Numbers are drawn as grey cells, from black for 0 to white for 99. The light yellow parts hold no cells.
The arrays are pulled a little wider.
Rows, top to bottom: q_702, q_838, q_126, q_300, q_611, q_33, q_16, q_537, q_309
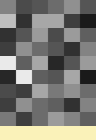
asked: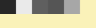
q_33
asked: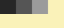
q_611
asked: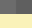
q_537

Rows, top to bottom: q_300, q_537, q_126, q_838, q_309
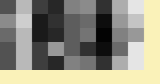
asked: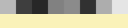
q_300
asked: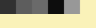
q_537
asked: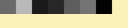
q_126

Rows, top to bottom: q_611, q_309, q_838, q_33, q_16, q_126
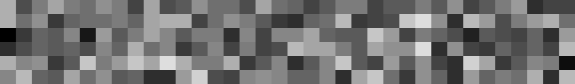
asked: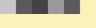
q_16
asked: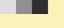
q_309

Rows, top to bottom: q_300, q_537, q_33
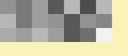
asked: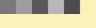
q_300
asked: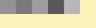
q_300
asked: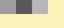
q_300

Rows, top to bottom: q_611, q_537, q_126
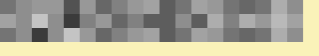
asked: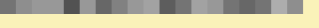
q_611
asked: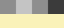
q_537
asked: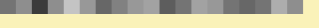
q_126
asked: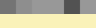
q_611

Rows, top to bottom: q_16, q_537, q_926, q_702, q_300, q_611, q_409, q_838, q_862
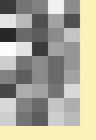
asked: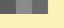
q_611
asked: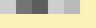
q_862
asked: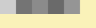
q_300
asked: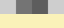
q_862
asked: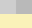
q_862
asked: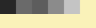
q_926

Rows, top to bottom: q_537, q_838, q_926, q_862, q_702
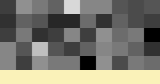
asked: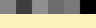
q_926
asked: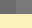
q_926
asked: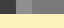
q_702
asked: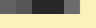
q_838
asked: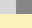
q_537
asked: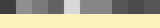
q_537

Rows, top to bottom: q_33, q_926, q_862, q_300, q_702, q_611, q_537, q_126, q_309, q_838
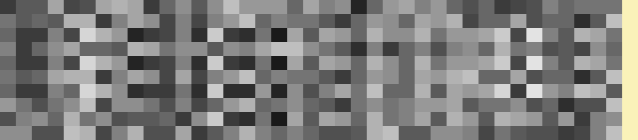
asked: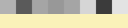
q_537
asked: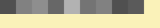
q_300
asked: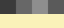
q_33

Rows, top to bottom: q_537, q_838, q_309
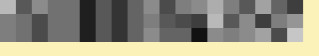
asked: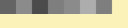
q_537
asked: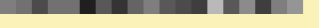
q_838

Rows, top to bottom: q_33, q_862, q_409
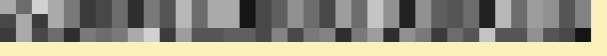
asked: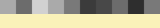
q_33
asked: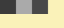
q_409
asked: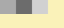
q_33
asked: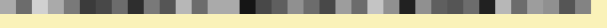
q_33
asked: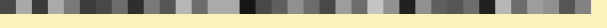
q_862

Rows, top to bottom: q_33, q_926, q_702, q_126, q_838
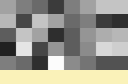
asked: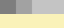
q_33
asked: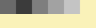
q_33
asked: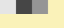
q_126
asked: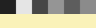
q_126
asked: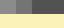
q_838

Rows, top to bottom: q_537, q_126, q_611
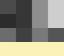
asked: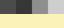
q_537
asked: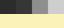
q_126
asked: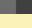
q_611

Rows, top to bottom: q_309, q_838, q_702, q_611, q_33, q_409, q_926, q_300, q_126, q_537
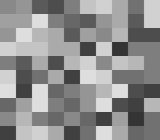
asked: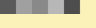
q_702
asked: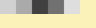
q_537
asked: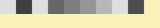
q_926
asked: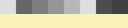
q_926
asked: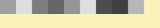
q_300

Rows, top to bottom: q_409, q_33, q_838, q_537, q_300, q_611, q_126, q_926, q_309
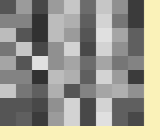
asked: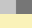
q_126
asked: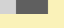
q_926
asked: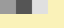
q_838
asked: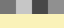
q_537
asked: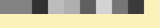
q_33
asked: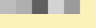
q_611
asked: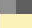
q_537

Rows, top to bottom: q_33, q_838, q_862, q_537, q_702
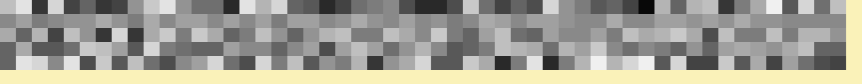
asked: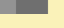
q_33
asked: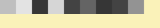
q_33
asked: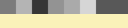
q_702
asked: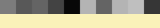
q_33
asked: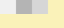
q_702
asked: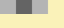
q_33

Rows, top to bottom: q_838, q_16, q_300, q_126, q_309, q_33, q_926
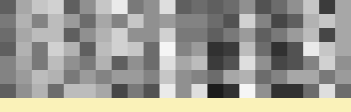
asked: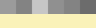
q_33
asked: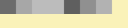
q_300
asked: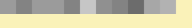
q_33
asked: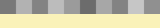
q_16
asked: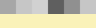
q_838
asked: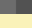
q_16
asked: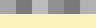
q_309

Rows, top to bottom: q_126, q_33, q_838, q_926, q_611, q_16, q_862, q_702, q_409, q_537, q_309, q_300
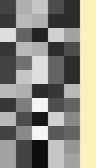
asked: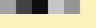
q_309
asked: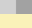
q_838
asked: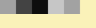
q_300
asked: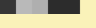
q_33
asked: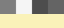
q_702
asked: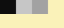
q_300

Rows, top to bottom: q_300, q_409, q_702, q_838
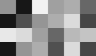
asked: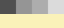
q_409
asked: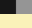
q_838
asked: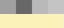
q_702
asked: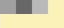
q_702

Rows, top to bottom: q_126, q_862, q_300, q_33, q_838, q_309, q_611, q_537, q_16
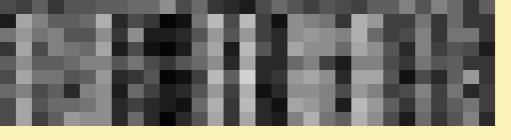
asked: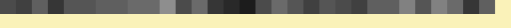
q_126
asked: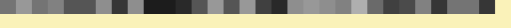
q_300
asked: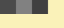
q_611
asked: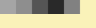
q_33

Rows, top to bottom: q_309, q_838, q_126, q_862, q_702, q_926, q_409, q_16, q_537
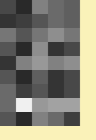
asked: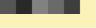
q_537
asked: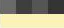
q_409

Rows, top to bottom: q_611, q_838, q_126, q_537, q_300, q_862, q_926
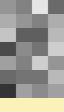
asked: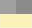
q_926
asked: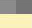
q_537
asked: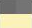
q_862

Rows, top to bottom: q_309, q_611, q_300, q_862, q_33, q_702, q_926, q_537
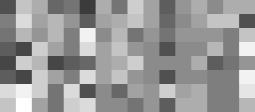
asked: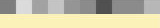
q_862
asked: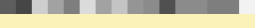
q_702
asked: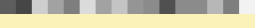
q_862

